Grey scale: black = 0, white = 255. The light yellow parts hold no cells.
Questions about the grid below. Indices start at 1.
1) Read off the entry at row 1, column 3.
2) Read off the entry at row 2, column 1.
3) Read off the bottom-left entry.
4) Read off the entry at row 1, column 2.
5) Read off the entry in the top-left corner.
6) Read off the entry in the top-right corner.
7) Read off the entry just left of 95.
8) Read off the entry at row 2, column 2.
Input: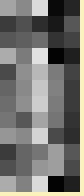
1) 218
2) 59
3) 172
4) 137
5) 164
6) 37
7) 87
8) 80

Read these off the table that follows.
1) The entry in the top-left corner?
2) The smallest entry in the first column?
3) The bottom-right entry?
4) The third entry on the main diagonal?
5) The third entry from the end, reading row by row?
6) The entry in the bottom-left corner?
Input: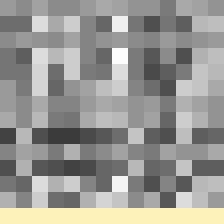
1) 155
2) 67
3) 155
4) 147
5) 219
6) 177

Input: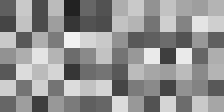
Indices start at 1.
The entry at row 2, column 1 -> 69
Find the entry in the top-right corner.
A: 180
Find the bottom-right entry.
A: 166
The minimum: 34
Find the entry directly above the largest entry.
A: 54
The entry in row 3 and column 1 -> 201
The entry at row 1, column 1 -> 95
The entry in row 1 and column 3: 76
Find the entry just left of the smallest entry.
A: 187
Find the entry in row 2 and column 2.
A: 194
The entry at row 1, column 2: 201
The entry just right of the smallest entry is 102
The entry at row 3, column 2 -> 88
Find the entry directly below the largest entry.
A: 108
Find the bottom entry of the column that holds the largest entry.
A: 123
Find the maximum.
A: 241

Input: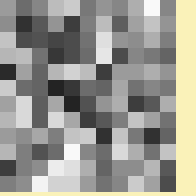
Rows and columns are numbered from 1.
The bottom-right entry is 76
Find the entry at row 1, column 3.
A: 134
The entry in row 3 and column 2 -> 76
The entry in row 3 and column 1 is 195
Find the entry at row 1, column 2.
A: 108
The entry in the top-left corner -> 155
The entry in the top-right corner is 134
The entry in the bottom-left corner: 126
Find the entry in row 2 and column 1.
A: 141
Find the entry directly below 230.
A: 61
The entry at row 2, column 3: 88
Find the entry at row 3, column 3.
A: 82

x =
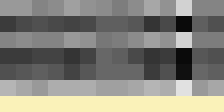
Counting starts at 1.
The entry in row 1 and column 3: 132
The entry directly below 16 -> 225
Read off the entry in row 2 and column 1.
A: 59
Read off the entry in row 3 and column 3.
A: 132
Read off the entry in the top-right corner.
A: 132
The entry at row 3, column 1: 132
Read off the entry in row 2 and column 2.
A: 73
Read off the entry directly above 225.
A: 16
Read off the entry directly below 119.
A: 103
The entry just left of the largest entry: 173
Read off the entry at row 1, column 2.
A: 153
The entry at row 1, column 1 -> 153
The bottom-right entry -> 167
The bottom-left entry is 181
